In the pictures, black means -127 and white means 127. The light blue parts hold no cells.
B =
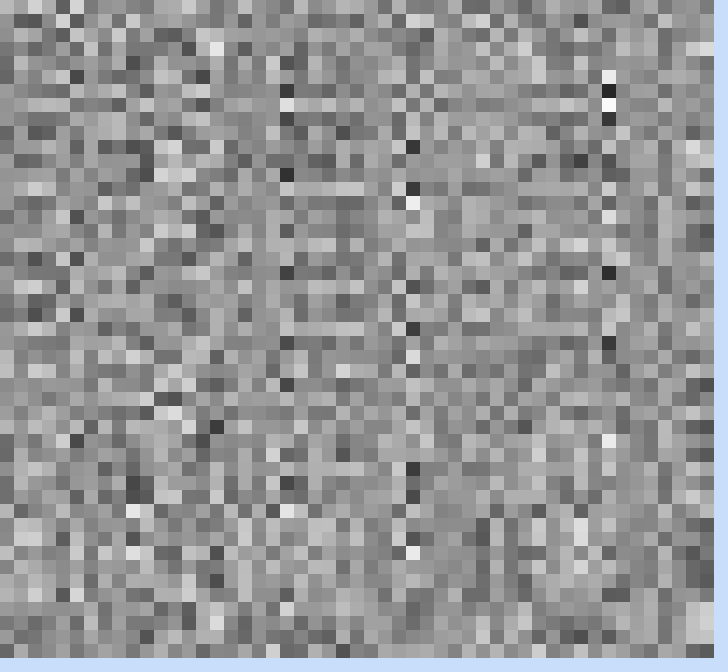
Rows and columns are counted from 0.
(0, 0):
57
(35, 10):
-37
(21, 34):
32
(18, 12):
-7
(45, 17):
-23
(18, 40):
9
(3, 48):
28
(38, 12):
14
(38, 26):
12
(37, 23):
63
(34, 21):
-26
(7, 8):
-31
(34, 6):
29
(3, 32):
18
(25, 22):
-5
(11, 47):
-5
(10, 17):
14
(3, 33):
25
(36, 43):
36
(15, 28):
38
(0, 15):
-9
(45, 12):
58
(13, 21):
41
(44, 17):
-27
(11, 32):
30
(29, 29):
-18
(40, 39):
12
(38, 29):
-44
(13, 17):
44
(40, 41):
84
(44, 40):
-18
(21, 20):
13
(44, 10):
-7
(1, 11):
27
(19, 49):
14
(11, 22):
-29
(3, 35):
8
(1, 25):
-29
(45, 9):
8

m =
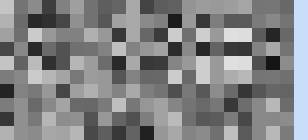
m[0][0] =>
68
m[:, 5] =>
[31, 16, 1, -15, 54, -7, 31, -22, 16, 54]
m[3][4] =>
-45
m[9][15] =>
-15
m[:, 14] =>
[28, -72, 78, -89, 78, 78, -39, -22, -39, 11]
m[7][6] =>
-23
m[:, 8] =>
[-27, 33, -72, 63, -87, -42, 3, 63, -27, -72]
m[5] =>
[-3, 7, 75, 54, 36, -7, 28, 24, -42, 2, -24, -23, 76, -21, 78, 25, 45, 56, -10, -9, -15]
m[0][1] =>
-11
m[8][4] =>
13
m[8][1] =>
16
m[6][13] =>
-6
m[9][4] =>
36
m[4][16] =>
95
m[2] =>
[33, -16, 75, 24, 1, 1, 48, 24, -72, 41, -24, -68, 76, -16, 78, 25, 95, 93, -35, -90, -23]
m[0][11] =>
-34
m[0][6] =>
-13
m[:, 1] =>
[-11, -20, -16, 7, -29, 7, 2, 16, 16, 16]
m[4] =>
[68, -29, 59, -79, -45, 54, 28, -19, -87, 41, -71, -68, 5, 25, 78, 25, 95, 93, -48, -106, 12]
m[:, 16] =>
[29, -38, 95, -71, 95, 45, -21, -71, -4, 62]
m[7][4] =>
36
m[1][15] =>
-2
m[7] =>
[-3, 16, -22, 9, 36, -22, -23, -5, 63, -8, 22, 34, 5, -11, -22, -8, -71, -18, 9, 56, -19]
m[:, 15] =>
[25, -2, 25, -28, 25, 25, 12, -8, -35, -15]
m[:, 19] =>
[-9, 8, -90, 40, -106, -9, -25, 56, 8, 56]
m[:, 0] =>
[68, 50, 33, -56, 68, -3, -91, -3, -73, 50]
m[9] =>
[50, 16, 11, 39, 36, 54, -54, -33, -72, -28, -94, 23, 40, 4, 11, -15, 62, -37, 9, 56, -4]
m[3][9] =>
2
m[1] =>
[50, -20, -86, -79, -57, 16, -13, -40, 33, 41, 10, 0, -100, 25, -72, -2, -38, -37, -4, 8, -11]

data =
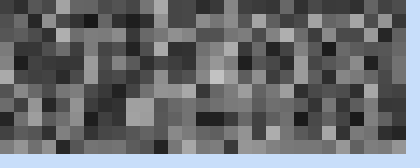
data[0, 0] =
-63
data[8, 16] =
-67
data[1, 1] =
-19
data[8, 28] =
-66
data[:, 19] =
[-73, -32, 2, -91, -55, -66, -8, -16, -32, 45, 1]
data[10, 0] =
-3
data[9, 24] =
-76
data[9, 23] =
39
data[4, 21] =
27
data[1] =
[-47, -19, -88, 16, -53, -76, -103, -25, -79, -97, -79, 17, -57, -55, 11, -10, 12, -42, 36, -32, -64, -53, 35, -26, -18, 37, -50, 20, -73]
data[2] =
[-41, -34, -51, -78, 47, -17, -2, -4, 11, -71, -22, -8, 16, 5, -46, -45, -10, -2, -51, 2, 47, -19, -66, 10, -53, -54, 26, -89, -30]
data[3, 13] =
-77
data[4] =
[3, -97, -61, -70, -73, -72, 27, -51, 3, -37, -80, -55, -65, -75, -3, 23, -2, -96, -42, -55, -83, 27, -57, -40, -29, 11, -94, -44, -13]
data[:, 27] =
[-61, 20, -89, -40, -44, -54, -56, -72, -30, -80, -5]
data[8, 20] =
-15
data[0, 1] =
-80
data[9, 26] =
-13
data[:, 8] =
[-44, -79, 11, -47, 3, -52, -93, -77, -75, -52, -11]
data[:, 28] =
[-50, -73, -30, -23, -13, -13, -61, -71, -66, -90, 20]
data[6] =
[-44, 8, -22, -51, -9, -1, -53, -70, -93, -59, -13, 19, 17, 40, -72, -24, -3, 29, -28, -8, 30, -80, -54, -44, -50, -80, 39, -56, -61]
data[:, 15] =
[-70, -10, -45, 4, 23, 66, -24, -15, -94, -32, -2]
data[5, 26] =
-25
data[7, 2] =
21
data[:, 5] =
[-26, -76, -17, -65, -72, -52, -1, 19, 14, -24, -41]
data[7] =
[-19, -62, 21, -88, -44, 19, -66, -82, -77, 32, 31, -41, -22, -12, -29, -15, -5, -2, -35, -16, -20, -36, -75, -8, -74, -34, -3, -72, -71]
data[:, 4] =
[35, -53, 47, -18, -73, -84, -9, -44, -16, 0, -88]
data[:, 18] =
[-68, 36, -51, -22, -42, 15, -28, -35, -62, -62, 18]
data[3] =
[-4, -73, -72, -48, -18, -65, -3, -58, -47, -92, -48, 41, -79, -77, -14, 4, 45, -69, -22, -91, -59, 1, -39, -99, -21, -35, -43, -40, -23]
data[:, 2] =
[-40, -88, -51, -72, -61, -63, -22, 21, 30, -42, -15]

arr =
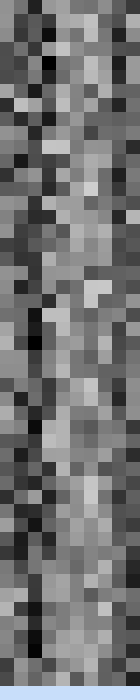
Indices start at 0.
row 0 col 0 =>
18
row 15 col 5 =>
27
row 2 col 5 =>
-11
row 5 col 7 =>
33
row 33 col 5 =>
-27
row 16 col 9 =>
-48
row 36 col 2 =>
-82
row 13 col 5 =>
39
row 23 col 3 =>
-32
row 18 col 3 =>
46
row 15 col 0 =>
2
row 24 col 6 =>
-12
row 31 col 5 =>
-3
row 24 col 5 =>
28
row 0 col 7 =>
13
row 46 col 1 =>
-27
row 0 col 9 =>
-69
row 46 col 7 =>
13
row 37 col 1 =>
-51
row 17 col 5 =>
40
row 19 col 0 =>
18
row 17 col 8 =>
-55
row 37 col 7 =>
44
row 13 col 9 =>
-17
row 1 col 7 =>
-26
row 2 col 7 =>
-8
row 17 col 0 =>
-63
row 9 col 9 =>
-4
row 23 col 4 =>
57
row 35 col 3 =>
-94
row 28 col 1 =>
-94
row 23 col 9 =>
24
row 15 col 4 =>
48
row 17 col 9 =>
-40
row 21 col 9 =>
19
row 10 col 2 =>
-48
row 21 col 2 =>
-26
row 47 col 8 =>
-66
